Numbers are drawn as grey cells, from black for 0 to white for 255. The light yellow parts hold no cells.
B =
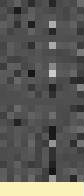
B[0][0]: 68
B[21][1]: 79
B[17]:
[79, 72, 35, 69, 87, 81, 76, 82, 78, 73, 88, 82]
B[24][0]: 92
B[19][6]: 87
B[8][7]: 84
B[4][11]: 54
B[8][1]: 68
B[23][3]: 73
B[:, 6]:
[80, 77, 84, 86, 74, 79, 84, 77, 81, 82, 88, 79, 74, 86, 80, 84, 81, 76, 64, 87, 60, 86, 88, 85, 64, 62]
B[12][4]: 56
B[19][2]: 87
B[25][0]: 94
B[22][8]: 77
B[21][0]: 77
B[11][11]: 42
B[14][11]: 79
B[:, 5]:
[72, 81, 80, 83, 83, 79, 93, 84, 85, 94, 88, 85, 78, 67, 79, 87, 90, 81, 85, 64, 70, 68, 69, 67, 86, 71]
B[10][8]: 92
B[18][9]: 88
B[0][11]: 108
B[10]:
[90, 90, 56, 85, 22, 88, 88, 202, 92, 89, 103, 64]
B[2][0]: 75
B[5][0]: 79
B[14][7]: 79
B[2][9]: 72
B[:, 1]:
[80, 67, 90, 86, 69, 80, 93, 91, 68, 96, 90, 66, 83, 79, 79, 71, 98, 72, 78, 78, 74, 79, 79, 79, 74, 71]
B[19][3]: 79
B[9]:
[61, 96, 94, 72, 78, 94, 82, 136, 87, 83, 88, 73]
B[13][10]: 81
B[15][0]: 84
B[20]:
[90, 74, 90, 76, 102, 70, 60, 148, 79, 85, 48, 116]
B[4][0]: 86
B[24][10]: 99
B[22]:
[78, 79, 71, 84, 86, 69, 88, 49, 77, 72, 76, 75]
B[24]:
[92, 74, 87, 82, 91, 86, 64, 23, 78, 90, 99, 85]
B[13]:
[77, 79, 79, 83, 91, 67, 86, 49, 83, 79, 81, 62]

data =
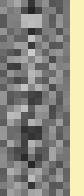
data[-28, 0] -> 124
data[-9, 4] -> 51
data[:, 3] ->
[128, 74, 185, 180, 103, 98, 157, 141, 168, 130, 120, 87, 196, 88, 123, 191, 90, 84, 50, 70, 64, 68, 42, 125, 105, 81, 140, 119]
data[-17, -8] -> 72
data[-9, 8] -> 90
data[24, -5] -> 167
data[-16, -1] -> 121
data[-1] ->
[91, 162, 144, 119, 163, 170, 124, 94, 146, 103]
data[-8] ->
[95, 165, 125, 64, 178, 152, 106, 117, 158, 94]
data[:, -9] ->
[146, 121, 129, 127, 104, 130, 129, 90, 150, 64, 149, 98, 138, 90, 85, 134, 187, 161, 108, 107, 165, 94, 101, 120, 173, 142, 138, 162]
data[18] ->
[149, 108, 105, 50, 61, 54, 106, 150, 96, 120]
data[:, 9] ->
[117, 120, 119, 117, 128, 108, 126, 123, 114, 133, 106, 118, 121, 129, 135, 126, 99, 97, 120, 123, 94, 119, 117, 125, 99, 102, 121, 103]
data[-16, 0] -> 95
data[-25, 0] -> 89
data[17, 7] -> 112
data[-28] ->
[124, 146, 167, 128, 53, 119, 143, 86, 92, 117]
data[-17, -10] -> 119
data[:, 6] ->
[143, 123, 130, 127, 124, 102, 146, 100, 141, 96, 117, 91, 145, 110, 121, 151, 139, 110, 106, 114, 106, 91, 93, 138, 126, 101, 144, 124]
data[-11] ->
[94, 161, 127, 84, 178, 158, 110, 112, 156, 97]
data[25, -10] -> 99
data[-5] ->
[139, 120, 147, 125, 40, 91, 138, 107, 82, 125]
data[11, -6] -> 174
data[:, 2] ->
[167, 132, 129, 124, 123, 99, 159, 75, 158, 60, 127, 72, 155, 99, 108, 163, 182, 127, 105, 112, 125, 72, 80, 147, 153, 106, 163, 144]
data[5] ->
[99, 130, 99, 98, 193, 147, 102, 130, 157, 108]

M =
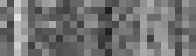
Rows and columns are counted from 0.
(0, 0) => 166
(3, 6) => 138
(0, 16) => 77
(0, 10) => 102
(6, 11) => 103
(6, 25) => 74
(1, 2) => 183
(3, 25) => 110
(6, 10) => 93
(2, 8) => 85
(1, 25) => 74
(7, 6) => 139
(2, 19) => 123
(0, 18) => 114
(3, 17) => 130
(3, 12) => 144
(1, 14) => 81
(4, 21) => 117
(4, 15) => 33
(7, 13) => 102
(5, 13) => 103
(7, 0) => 116
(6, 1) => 102
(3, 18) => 106
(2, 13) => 132
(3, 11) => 66
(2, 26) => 127
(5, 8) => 56
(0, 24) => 107
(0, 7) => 167
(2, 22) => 107
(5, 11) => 68
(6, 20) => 169
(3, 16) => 75
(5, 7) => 108
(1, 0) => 94
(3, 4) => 96
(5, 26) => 150

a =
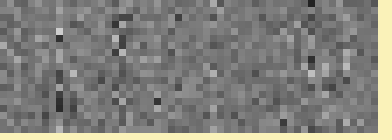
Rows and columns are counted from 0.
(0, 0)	117
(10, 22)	122
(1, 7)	115
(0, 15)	115
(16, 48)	128
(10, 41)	129
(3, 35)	108
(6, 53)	107
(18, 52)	120
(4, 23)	124
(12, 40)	111
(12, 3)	109
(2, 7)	110
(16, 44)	112
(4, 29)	133
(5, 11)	123
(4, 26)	124
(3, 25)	112
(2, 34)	120
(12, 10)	143
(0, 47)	113
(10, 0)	138
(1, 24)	103
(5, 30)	103
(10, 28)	118
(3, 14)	145
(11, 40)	123
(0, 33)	121
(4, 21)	127
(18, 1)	112
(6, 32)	116
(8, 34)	129
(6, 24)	143
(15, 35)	107
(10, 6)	106
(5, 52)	118
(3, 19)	126
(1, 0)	130
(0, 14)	139

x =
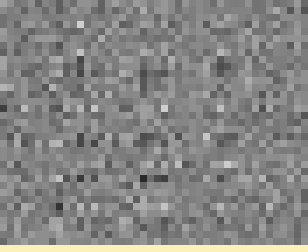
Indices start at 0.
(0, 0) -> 163
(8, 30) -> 142
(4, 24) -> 143
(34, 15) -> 146
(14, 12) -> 116
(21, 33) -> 130
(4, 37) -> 116
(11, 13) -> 147
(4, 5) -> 119
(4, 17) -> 153
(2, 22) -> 104
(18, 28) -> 131
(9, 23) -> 118
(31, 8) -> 161
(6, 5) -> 109
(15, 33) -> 141
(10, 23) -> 85
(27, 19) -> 143
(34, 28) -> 124
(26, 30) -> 142
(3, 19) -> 131
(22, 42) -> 135
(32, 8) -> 172
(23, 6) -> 117
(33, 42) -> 103
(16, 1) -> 130
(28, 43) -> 98
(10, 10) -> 133
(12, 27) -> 130
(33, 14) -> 138
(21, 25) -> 133
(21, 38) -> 149
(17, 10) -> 143
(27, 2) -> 102
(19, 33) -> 90
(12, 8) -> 139
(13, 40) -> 147
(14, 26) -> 138
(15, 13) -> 195

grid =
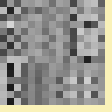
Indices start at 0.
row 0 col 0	65
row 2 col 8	165
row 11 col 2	113
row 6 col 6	111
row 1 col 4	130
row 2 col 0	76
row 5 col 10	74
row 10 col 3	91
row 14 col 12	163
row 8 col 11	118
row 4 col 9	122
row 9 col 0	174
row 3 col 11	156
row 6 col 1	49
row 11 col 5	95
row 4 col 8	170
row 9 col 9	125
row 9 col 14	150
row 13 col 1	157
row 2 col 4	161
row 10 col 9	132
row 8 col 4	122
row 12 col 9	126
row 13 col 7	142
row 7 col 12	184
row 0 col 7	113
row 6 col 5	141
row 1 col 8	130
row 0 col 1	152
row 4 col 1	67
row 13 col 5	107
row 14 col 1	28
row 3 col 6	128
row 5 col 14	97
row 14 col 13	159
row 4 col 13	187
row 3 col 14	186
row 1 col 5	100
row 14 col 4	134
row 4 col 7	151
